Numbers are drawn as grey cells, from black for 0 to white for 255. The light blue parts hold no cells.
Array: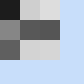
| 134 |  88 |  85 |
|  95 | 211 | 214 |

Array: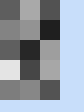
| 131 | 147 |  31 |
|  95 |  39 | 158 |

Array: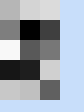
| 126 |   1 |  63 |
| 248 |  89 | 119 |

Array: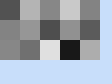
| 131 | 150 |  78 |
| 135 | 112 | 224 |

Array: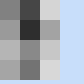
| 154 |  46 | 163 |
| 181 | 137 | 199 |

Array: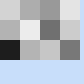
| 179 | 236 | 112 |
|  29 | 180 | 198 |

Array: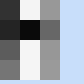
|  36 |  10 | 103 |
|  92 | 245 | 151 |

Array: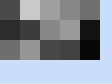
|  44 |  60 | 136 |
| 110 | 150 |  71 |
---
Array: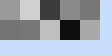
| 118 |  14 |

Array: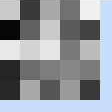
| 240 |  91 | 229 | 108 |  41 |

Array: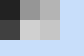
| 180 | 208 |

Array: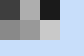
|  26 | 153 |

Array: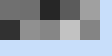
| 160 | 194 |

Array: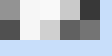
| 56 | 97 |

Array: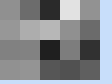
| 146 | 144 |  31 | 148 |

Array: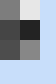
| 231 |  69 |

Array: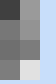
| 154 | 119 |
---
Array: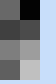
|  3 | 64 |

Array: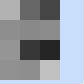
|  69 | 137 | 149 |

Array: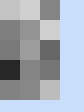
| 132 | 147 | 122 |

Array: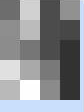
| 145 |  76 | 118 | 224 |

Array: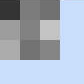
| 113 | 130 | 172 |

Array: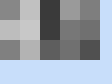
| 126 | 119 |  94 |

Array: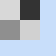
|  51 | 143 |

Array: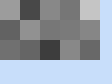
| 197 | 122 |  61 |

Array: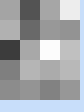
| 237 | 152 | 168 | 127 |
